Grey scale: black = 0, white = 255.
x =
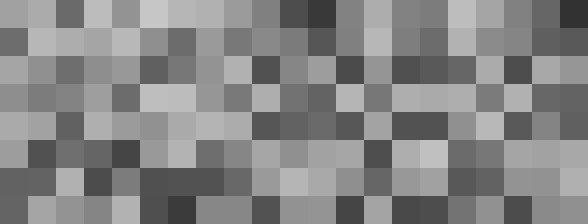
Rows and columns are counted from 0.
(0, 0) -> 161
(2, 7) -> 147
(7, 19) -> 138
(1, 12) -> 128
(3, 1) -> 124
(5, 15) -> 192
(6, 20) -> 176
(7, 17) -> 145
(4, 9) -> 86
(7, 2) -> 147
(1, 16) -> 178
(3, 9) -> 174
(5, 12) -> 166
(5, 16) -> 107
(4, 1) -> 162
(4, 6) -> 170
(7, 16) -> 115
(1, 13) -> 183
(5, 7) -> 110
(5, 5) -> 153
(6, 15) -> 161
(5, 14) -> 174
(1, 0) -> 109
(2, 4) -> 152
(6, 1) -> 99
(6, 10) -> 181
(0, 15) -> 124
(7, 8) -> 135
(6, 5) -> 80
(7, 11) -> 148
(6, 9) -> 154
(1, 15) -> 108
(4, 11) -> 106
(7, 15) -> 77
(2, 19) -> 168
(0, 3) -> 188
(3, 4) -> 108
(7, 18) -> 76

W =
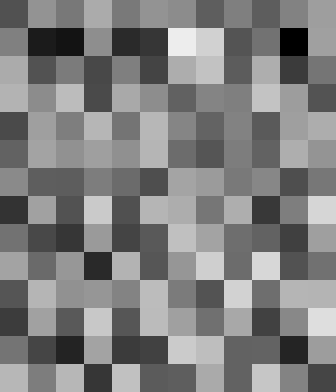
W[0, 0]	81
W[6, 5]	78
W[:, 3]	[171, 142, 72, 74, 182, 159, 125, 202, 154, 41, 150, 200, 163, 54]
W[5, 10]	174
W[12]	[116, 69, 35, 163, 59, 65, 203, 190, 98, 99, 36, 157]
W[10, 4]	131
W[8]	[114, 72, 54, 154, 68, 89, 192, 163, 110, 98, 64, 159]
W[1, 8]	84
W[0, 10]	130
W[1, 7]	209
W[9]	[163, 106, 151, 41, 179, 86, 150, 207, 108, 215, 82, 113]
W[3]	[179, 140, 188, 74, 169, 141, 97, 132, 127, 195, 157, 83]
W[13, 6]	94
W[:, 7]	[94, 209, 194, 132, 99, 85, 155, 118, 163, 207, 83, 112, 190, 170]
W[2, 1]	82
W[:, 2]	[120, 19, 123, 188, 126, 145, 93, 82, 54, 151, 145, 89, 35, 183]
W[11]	[60, 161, 89, 200, 86, 187, 160, 112, 168, 65, 136, 222]
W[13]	[183, 125, 183, 54, 193, 91, 94, 170, 98, 198, 131, 69]
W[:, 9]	[93, 114, 174, 195, 90, 98, 135, 56, 98, 215, 110, 65, 99, 198]
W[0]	[81, 147, 120, 171, 121, 147, 140, 94, 127, 93, 130, 158]
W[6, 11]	119
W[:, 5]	[147, 54, 68, 141, 183, 181, 78, 181, 89, 86, 188, 187, 65, 91]

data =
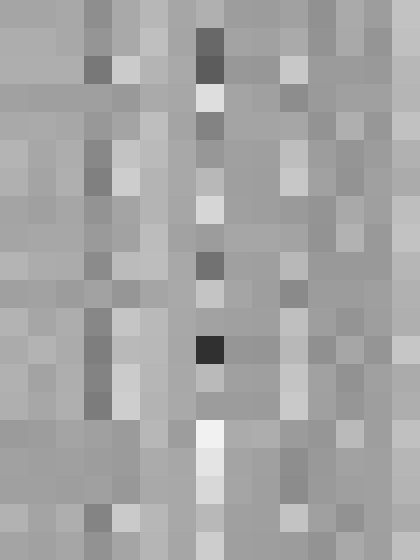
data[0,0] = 165
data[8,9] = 166
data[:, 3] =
[142, 149, 120, 159, 152, 136, 128, 147, 154, 139, 162, 135, 126, 131, 124, 160, 157, 160, 132, 146]
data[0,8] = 157
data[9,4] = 187
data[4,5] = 190
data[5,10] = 190
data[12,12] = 166
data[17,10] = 140
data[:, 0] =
[165, 173, 174, 161, 169, 180, 176, 164, 165, 180, 160, 179, 171, 177, 175, 155, 161, 160, 178, 164]
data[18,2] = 174
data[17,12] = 159
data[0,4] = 169
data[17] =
[160, 160, 158, 160, 152, 169, 168, 216, 165, 159, 140, 154, 159, 160, 180]
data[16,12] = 162
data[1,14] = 192
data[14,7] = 156
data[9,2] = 171
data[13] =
[177, 163, 174, 131, 203, 182, 168, 186, 160, 159, 196, 161, 146, 160, 171]
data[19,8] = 159
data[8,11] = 147
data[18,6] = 168
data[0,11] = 145
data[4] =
[169, 170, 167, 152, 164, 190, 164, 131, 164, 164, 166, 147, 175, 151, 193]
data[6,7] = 184
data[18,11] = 160
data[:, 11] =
[145, 147, 155, 154, 147, 157, 161, 148, 147, 153, 156, 158, 144, 161, 160, 150, 153, 154, 160, 147]
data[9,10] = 184
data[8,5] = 188
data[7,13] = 159
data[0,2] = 168
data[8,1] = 167
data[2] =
[174, 174, 174, 120, 203, 180, 169, 92, 152, 151, 200, 155, 155, 153, 183]
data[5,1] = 167
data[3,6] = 167

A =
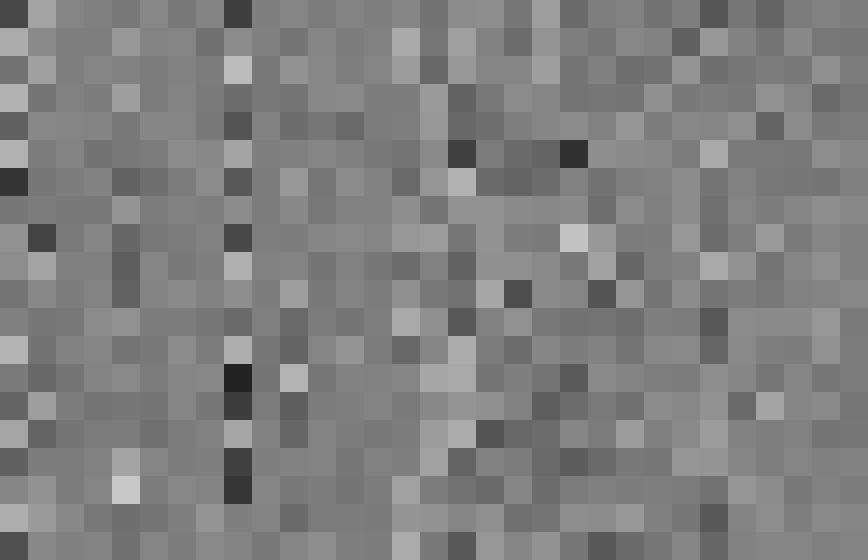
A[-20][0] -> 72
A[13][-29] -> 116
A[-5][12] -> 125
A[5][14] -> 116
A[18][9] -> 131
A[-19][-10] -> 118
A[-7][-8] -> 126
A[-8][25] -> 102
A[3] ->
[178, 116, 129, 125, 158, 123, 131, 122, 109, 120, 117, 135, 137, 125, 125, 154, 99, 120, 139, 132, 116, 118, 116, 144, 121, 125, 121, 145, 132, 106, 118]
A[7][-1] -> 136
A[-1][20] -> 118
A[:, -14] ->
[142, 130, 133, 120, 111, 123, 106, 146, 146, 144, 165, 129, 123, 117, 144, 85, 130, 106, 143, 150]
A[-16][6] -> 132
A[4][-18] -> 123
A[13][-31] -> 122
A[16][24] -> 149
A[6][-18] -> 129
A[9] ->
[141, 164, 128, 128, 94, 133, 121, 127, 175, 129, 131, 117, 129, 119, 108, 130, 98, 144, 143, 137, 120, 161, 103, 126, 129, 168, 145, 117, 133, 143, 128]
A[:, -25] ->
[120, 132, 130, 131, 132, 140, 123, 130, 124, 121, 138, 125, 139, 134, 133, 124, 125, 135, 127, 124]
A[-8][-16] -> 134
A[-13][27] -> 125
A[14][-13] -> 129
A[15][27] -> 126
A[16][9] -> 127
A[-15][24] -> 123
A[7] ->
[119, 123, 121, 121, 148, 124, 130, 127, 140, 124, 136, 120, 129, 129, 141, 117, 146, 146, 138, 135, 138, 110, 139, 128, 140, 113, 132, 125, 134, 142, 136]
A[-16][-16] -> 150
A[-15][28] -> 120
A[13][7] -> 135
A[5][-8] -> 136
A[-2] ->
[173, 154, 136, 120, 111, 117, 127, 148, 127, 131, 106, 123, 124, 122, 148, 146, 133, 143, 112, 116, 141, 139, 152, 128, 118, 89, 131, 141, 127, 138, 132]
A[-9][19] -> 121
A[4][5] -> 134
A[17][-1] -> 125
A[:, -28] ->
[128, 126, 133, 125, 131, 115, 130, 121, 133, 128, 131, 139, 134, 131, 116, 123, 129, 132, 120, 131]
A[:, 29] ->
[129, 120, 143, 106, 121, 141, 117, 142, 134, 143, 131, 150, 145, 118, 138, 116, 128, 129, 138, 128]
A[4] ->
[97, 136, 132, 131, 121, 134, 132, 121, 84, 130, 109, 118, 105, 123, 126, 150, 104, 111, 127, 134, 140, 129, 149, 125, 135, 132, 144, 101, 139, 121, 124]

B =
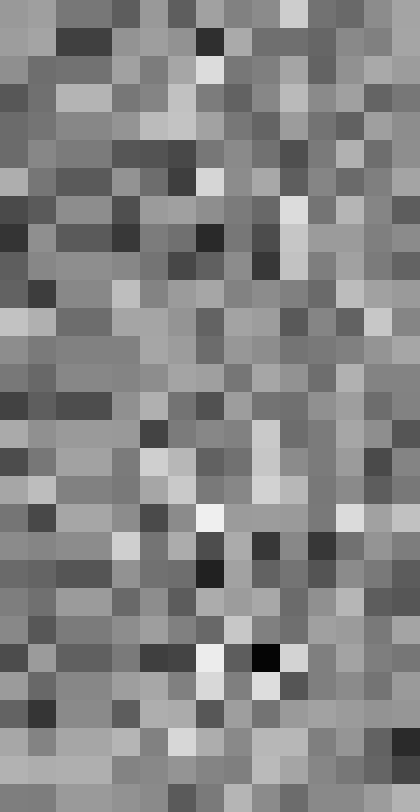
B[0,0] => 153
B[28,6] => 90
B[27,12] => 119
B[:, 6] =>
[94, 146, 166, 193, 195, 72, 62, 160, 112, 71, 155, 148, 156, 164, 115, 123, 183, 201, 139, 172, 110, 92, 128, 68, 128, 171, 215, 148, 90]
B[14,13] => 109
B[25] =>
[99, 53, 138, 138, 93, 174, 171, 87, 158, 115, 154, 162, 155, 147, 150]
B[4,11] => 115
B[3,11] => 138
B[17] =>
[166, 189, 129, 129, 121, 166, 201, 121, 135, 210, 183, 120, 138, 93, 120]
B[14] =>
[66, 94, 77, 77, 144, 176, 115, 81, 157, 115, 112, 144, 158, 109, 130]
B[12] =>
[141, 122, 129, 129, 129, 166, 156, 108, 151, 141, 116, 121, 128, 148, 166]
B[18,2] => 166
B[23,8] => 93
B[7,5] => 155
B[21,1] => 112
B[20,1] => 100
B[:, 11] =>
[114, 102, 99, 138, 115, 122, 133, 116, 155, 126, 106, 133, 121, 110, 144, 123, 123, 120, 121, 55, 84, 144, 160, 127, 127, 162, 127, 134, 137]
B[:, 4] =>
[93, 147, 161, 119, 148, 86, 147, 79, 56, 135, 190, 165, 129, 132, 144, 153, 123, 121, 140, 207, 146, 105, 141, 122, 158, 93, 181, 131, 146]
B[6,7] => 214
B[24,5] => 167
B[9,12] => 161
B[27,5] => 136
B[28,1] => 125
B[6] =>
[174, 118, 90, 90, 147, 109, 62, 214, 140, 168, 94, 133, 106, 127, 164]
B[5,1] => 135
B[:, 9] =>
[139, 111, 127, 135, 100, 113, 168, 104, 76, 55, 140, 157, 141, 166, 115, 201, 198, 210, 156, 55, 98, 168, 128, 5, 221, 115, 183, 186, 139]
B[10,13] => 161
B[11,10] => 89
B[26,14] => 42
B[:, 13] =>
[140, 128, 169, 100, 159, 110, 127, 133, 127, 123, 161, 199, 148, 131, 109, 142, 74, 93, 161, 148, 121, 93, 121, 126, 116, 147, 98, 101, 156]

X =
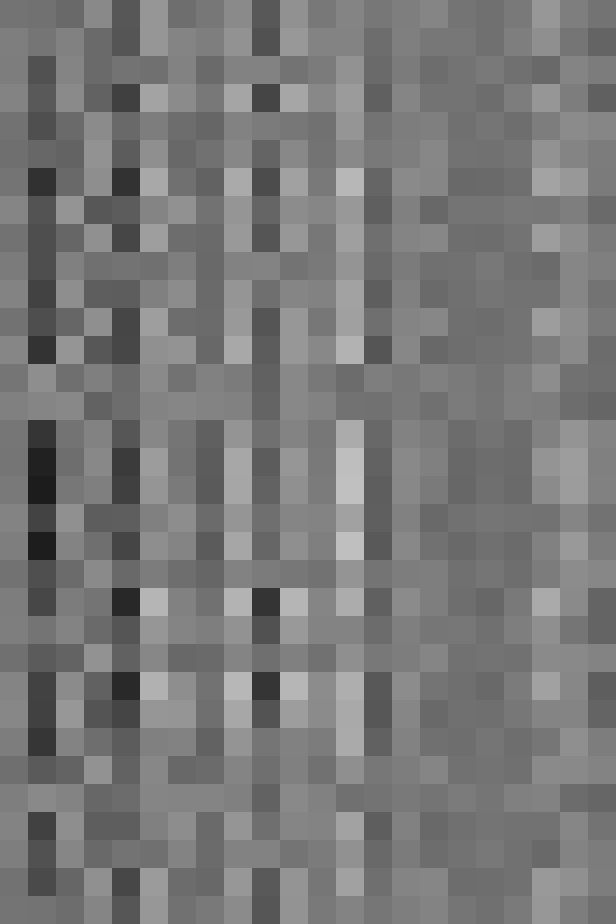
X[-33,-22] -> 115
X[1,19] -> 143
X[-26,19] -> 119
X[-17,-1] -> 128
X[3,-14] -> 165
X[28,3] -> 103
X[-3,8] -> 130
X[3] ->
[131, 89, 138, 98, 64, 163, 139, 120, 165, 69, 166, 136, 155, 96, 133, 115, 115, 109, 125, 150, 125, 96]
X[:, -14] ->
[138, 146, 130, 165, 130, 135, 170, 149, 153, 130, 149, 153, 168, 123, 129, 148, 167, 166, 149, 166, 130, 179, 146, 132, 183, 167, 148, 132, 128, 149, 130, 151, 139]
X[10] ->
[131, 66, 142, 94, 93, 128, 140, 106, 149, 111, 133, 130, 162, 94, 128, 106, 112, 117, 114, 114, 134, 115]
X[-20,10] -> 136
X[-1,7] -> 121
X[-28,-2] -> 132
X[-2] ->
[114, 74, 102, 144, 71, 155, 108, 104, 151, 89, 148, 118, 161, 111, 132, 134, 109, 110, 113, 153, 144, 125]
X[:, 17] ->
[112, 112, 121, 109, 117, 113, 106, 116, 109, 120, 117, 109, 113, 116, 117, 115, 109, 111, 117, 112, 117, 103, 112, 115, 105, 111, 117, 115, 117, 116, 120, 110, 112]
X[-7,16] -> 110
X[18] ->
[131, 67, 144, 93, 94, 128, 141, 107, 149, 111, 133, 131, 161, 95, 129, 105, 113, 117, 115, 114, 133, 114]
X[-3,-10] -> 145
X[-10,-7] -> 133
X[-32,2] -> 129
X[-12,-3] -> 170
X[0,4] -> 87
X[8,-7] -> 135
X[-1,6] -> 113
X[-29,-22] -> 114
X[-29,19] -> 125
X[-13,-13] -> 123
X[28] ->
[126, 137, 131, 103, 108, 133, 132, 132, 128, 98, 137, 129, 112, 115, 121, 116, 123, 117, 128, 130, 108, 102]
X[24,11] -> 140
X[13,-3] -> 141
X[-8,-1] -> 100
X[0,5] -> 150
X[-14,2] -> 131
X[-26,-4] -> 120
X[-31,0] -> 125
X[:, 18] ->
[121, 126, 112, 125, 110, 117, 111, 120, 115, 111, 114, 115, 115, 126, 127, 108, 107, 106, 115, 107, 110, 121, 126, 113, 123, 119, 110, 112, 128, 114, 113, 113, 122]

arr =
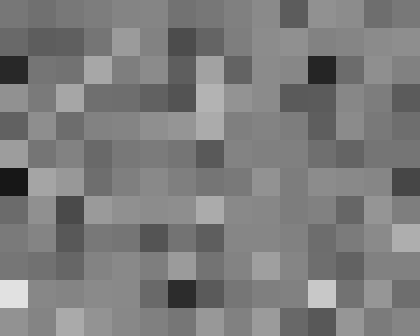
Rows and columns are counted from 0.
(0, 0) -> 119
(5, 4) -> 120
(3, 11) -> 91
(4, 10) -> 125
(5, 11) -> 111
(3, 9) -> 139
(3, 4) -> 110
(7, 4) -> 144
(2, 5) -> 139
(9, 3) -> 131
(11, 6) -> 118
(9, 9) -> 159
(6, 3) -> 110
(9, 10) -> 133
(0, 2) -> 120
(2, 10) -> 135
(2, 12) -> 108
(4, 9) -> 131
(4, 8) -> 127
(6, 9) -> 146
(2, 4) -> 126
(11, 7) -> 152
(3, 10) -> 90
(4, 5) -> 143
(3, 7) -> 179
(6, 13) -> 134
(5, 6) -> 117
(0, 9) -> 138
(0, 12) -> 140
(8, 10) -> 129
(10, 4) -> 137
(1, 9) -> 140
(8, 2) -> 88
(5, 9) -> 128
